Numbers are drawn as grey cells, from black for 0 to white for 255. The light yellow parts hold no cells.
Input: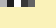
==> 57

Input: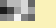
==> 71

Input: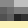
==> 51

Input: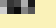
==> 26

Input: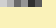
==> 91

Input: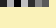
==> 33

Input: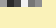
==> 74

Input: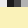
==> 71
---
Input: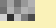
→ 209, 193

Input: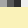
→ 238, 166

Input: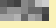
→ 204, 190

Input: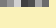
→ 209, 168

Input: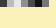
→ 231, 189

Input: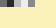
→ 237, 191

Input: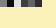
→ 226, 129
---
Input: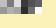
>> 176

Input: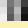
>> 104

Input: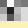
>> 33

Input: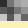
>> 74

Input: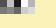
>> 135

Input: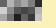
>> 139

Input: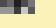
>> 150
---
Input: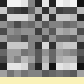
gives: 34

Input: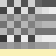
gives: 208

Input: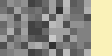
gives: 105

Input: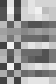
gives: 66

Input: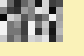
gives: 227

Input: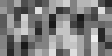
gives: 130

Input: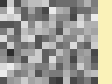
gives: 57

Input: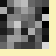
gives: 16

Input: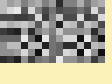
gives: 188
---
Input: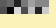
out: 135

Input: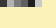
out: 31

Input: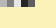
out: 37

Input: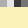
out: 58

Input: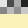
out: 170

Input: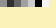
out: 4
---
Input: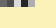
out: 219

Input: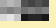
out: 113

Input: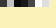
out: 25

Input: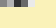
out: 50

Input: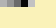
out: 107

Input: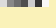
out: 78

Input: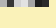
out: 226

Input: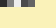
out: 237
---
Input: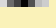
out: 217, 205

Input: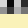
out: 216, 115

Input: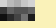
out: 211, 28

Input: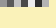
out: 150, 179

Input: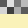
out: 90, 90

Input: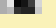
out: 173, 200
